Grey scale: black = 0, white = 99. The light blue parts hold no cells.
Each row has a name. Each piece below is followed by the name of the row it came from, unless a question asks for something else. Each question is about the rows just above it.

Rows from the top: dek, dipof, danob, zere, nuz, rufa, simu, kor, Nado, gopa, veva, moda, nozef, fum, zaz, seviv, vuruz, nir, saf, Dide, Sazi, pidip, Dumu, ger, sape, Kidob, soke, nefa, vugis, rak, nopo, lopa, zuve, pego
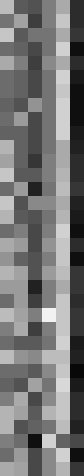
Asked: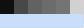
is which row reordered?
zere
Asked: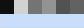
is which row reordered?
kor
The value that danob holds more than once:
45

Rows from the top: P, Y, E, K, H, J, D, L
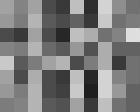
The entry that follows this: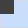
78
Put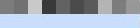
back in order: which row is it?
Y
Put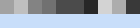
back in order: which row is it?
J
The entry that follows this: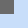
35

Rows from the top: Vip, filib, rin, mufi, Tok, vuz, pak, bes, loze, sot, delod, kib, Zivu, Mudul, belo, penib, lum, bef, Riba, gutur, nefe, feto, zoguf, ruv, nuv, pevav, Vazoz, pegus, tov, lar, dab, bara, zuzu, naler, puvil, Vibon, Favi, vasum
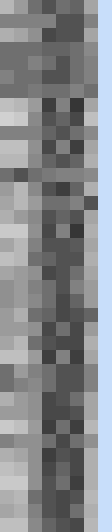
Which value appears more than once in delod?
74
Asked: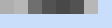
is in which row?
Vibon
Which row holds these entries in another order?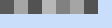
bef
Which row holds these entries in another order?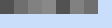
pegus
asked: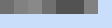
pegus
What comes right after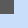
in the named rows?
64

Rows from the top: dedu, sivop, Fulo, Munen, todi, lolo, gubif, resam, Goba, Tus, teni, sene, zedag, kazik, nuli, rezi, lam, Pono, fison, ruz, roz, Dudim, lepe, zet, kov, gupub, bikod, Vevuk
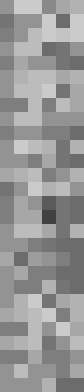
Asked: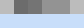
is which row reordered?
Munen
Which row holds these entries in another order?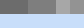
ruz
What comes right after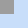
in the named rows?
57
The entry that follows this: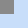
65
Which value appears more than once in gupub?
49
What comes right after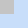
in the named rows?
79

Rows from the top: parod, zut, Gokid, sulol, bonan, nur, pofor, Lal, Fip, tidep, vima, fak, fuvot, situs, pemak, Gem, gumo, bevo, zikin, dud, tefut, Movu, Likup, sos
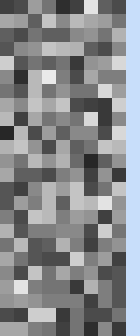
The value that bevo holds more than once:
49
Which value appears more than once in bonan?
45
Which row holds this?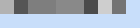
gumo
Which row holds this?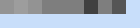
Movu
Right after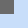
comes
15

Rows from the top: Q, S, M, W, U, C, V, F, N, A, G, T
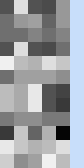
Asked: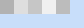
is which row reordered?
U
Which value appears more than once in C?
62
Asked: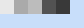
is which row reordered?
F
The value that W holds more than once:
32
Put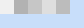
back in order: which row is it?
U
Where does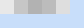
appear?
G

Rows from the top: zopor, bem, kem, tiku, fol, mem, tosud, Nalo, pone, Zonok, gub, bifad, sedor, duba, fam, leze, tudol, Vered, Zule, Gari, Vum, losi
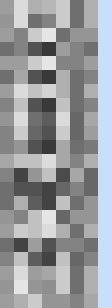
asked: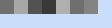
mem
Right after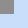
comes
79
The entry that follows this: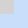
68
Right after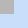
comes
79
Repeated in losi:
58
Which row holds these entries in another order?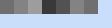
tiku

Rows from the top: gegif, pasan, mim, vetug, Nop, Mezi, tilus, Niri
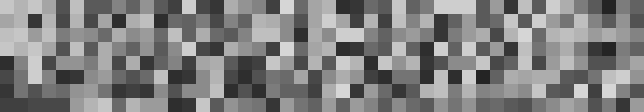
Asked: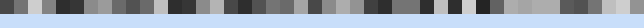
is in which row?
Mezi
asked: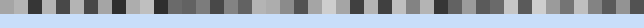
pasan
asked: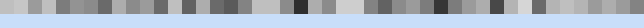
mim
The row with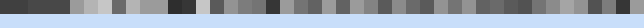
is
Niri
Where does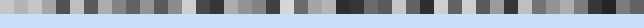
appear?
vetug

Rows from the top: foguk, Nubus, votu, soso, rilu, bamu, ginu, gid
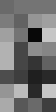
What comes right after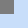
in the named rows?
38
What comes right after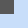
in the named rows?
41
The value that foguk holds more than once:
45
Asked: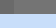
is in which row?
foguk
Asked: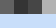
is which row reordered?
rilu
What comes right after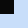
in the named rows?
77

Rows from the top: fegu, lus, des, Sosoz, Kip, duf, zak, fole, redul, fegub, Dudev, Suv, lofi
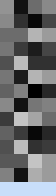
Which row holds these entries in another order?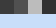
Dudev
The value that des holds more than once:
42

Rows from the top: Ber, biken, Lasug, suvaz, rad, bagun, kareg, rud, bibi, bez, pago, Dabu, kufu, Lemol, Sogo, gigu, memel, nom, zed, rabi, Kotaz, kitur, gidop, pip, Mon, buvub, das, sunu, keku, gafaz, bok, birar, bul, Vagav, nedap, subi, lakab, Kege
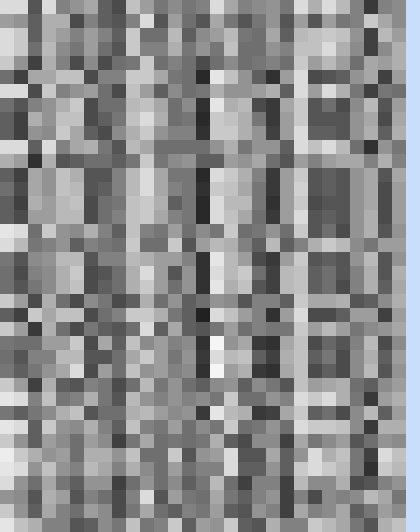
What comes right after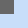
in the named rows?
33
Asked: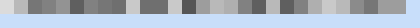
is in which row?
nom
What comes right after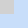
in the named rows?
33
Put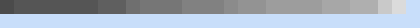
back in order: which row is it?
biken
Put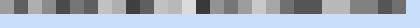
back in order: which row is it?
buvub

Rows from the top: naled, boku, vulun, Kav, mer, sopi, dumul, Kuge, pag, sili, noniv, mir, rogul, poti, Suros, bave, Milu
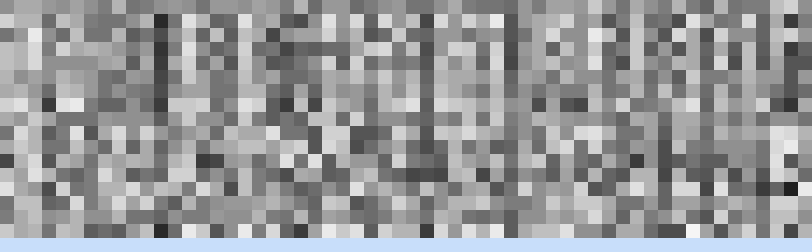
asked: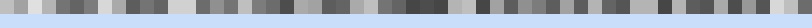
rogul
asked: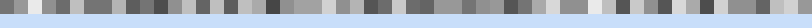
vulun
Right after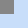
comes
45
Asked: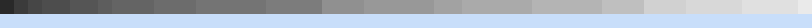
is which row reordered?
boku

